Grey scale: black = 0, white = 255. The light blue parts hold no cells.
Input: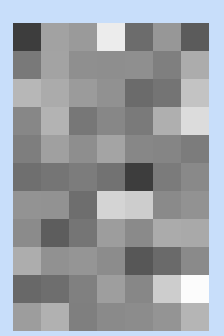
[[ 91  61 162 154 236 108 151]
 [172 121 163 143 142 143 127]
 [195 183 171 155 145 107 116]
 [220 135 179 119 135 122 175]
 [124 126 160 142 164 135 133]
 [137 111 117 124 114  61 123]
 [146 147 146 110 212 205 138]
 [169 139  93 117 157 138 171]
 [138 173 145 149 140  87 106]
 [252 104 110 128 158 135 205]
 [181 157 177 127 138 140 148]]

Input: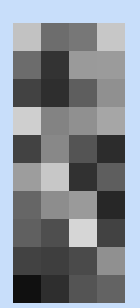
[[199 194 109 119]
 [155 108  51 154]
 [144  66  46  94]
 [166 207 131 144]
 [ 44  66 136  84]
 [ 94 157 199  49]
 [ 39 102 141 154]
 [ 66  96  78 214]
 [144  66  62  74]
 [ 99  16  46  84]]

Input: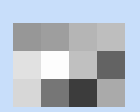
[[190 151 158 181]
 [ 99 225 253 192]
 [170 215 118  60]]

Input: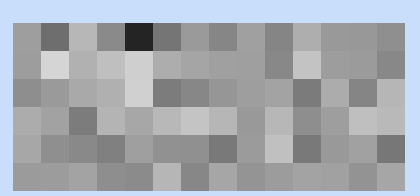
[[143 158 110 183 138  36 117 154 134 160 133 174 153 152]
 [136 157 213 177 191 207 173 165 160 159 136 195 157 155]
 [182 142 154 169 176 208 124 135 150 158 163 123 172 133]
 [185 172 162 124 180 167 184 196 182 153 183 142 158 191]
 [119 167 143 137 128 159 145 144 121 155 192 121 153 161]
 [166 155 156 163 142 139 182 135 166 148 156 163 161 147]]

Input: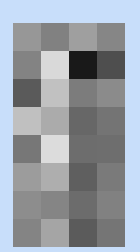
[[134 151 129 159]
 [ 78 131 217  25]
 [139  90 193 124]
 [116 192 171 103]
 [110 119 220 109]
 [122 156 174  95]
 [129 141 133 108]
 [117 132 165  91]]

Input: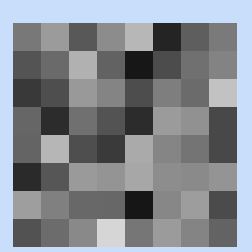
[[122 120 155  88 140 183  36  94]
 [131  84 106 177  98  23  76 112]
 [194  57  78 153 132  77 126 107]
 [ 72 102  44 112  83  44 155 145]
 [ 72 100 182  78  58 170 133 116]
 [148  42  86 154 148 167 141 138]
 [ 75 158 128 104 103  22 135 157]
 [ 99  82 108 137 214 118 155 132]]
